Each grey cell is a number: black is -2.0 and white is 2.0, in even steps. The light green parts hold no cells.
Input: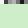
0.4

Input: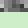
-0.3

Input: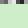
1.2

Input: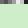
-0.1

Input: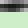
-1.0

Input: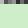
-0.1

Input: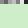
0.6

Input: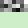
0.6

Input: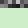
-1.2
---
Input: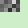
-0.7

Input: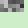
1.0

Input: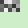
1.4

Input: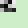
0.3

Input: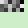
0.7

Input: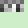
-0.3

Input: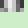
0.9
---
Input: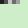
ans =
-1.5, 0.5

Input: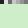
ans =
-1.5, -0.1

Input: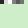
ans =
-1.4, -0.2

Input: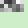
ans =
1.3, 0.3

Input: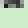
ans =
1.0, -0.2

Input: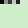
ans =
-1.9, -1.5

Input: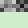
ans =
1.0, -1.0

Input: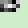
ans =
0.2, 1.4
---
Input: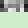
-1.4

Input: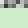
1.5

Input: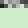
-0.3

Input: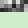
0.4

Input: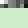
1.9

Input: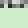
0.2
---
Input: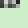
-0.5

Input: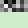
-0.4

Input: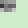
-0.5

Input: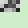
-0.8

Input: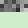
0.5

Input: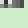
-0.4

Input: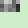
-0.4
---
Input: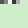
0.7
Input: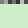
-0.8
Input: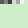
1.8
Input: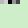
-0.9
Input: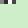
-0.9
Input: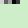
-1.1
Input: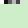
1.5
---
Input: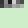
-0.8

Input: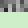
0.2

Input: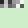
1.8

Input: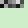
-0.8

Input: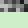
-1.2

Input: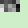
-1.8

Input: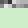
0.8
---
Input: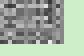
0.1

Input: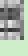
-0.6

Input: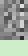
0.7

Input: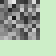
-0.4

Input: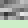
0.4
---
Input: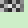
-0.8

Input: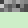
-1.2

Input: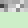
1.8

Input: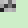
-1.1

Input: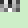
-1.0

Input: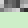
-0.9
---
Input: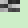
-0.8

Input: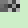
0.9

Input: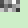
1.3

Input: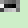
1.0

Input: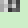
-1.2

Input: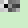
-0.7

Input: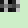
-1.8

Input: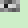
-0.2

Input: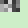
1.5
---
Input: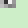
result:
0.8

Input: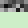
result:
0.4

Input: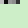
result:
1.0

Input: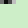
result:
-0.2

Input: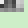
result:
1.7

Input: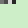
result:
-0.2
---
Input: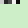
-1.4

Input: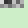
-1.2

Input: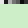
-1.6

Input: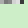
-0.1

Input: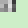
0.7

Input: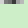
-0.1
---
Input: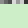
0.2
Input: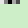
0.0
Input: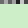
-0.3
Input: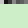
-0.5
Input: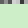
0.3
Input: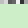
0.6
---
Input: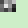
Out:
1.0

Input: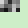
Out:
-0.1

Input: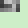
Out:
0.1

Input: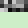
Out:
-0.7

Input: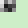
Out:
0.0

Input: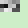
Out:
0.3
